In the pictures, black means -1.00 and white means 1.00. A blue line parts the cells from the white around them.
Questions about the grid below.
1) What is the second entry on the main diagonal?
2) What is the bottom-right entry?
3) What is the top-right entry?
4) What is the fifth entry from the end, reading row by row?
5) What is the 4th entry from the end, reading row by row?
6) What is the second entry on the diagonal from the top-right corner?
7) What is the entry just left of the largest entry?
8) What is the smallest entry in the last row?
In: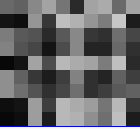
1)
-0.89
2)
-0.78
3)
0.28
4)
0.39
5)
0.12
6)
0.56
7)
-0.03
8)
-0.94

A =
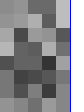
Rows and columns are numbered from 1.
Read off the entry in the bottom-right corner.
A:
0.05
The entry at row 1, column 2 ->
0.15
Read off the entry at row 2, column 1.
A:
0.15
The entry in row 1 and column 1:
0.10
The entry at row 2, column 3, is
0.37
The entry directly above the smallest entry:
0.37
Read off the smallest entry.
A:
-0.59
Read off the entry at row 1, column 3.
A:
-0.17
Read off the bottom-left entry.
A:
0.15
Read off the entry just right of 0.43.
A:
-0.22
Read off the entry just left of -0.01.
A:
-0.37

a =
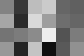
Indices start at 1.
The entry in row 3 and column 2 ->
-0.03
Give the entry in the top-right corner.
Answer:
-0.25
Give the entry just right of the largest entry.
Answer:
-0.35
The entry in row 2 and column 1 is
0.30
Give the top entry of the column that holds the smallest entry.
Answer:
0.59
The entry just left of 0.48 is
-0.57
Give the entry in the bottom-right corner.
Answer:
0.14

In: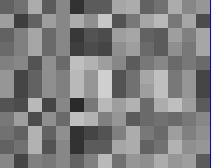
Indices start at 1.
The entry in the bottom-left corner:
0.06
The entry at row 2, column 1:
0.24
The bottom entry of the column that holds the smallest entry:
-0.23
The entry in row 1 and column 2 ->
-0.11
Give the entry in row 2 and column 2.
-0.51
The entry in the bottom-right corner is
-0.29
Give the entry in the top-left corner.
-0.23
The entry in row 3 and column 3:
0.30
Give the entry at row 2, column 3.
-0.23
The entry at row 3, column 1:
-0.23
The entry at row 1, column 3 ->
0.35
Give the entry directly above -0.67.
0.45
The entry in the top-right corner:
0.18
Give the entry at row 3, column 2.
0.00

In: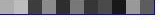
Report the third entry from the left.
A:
-0.52
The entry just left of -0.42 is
-0.58
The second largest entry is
0.36

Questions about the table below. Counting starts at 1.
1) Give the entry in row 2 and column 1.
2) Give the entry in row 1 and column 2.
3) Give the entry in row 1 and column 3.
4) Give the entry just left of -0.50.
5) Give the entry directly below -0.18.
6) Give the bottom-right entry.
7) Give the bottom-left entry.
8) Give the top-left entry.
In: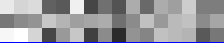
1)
-0.07
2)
0.67
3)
0.72
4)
0.56
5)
0.51
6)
-0.07
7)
0.94
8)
0.83

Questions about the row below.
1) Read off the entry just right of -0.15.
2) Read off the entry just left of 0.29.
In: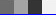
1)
0.29
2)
-0.15

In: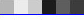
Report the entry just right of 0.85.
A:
0.60
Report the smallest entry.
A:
-0.79
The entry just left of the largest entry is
0.42
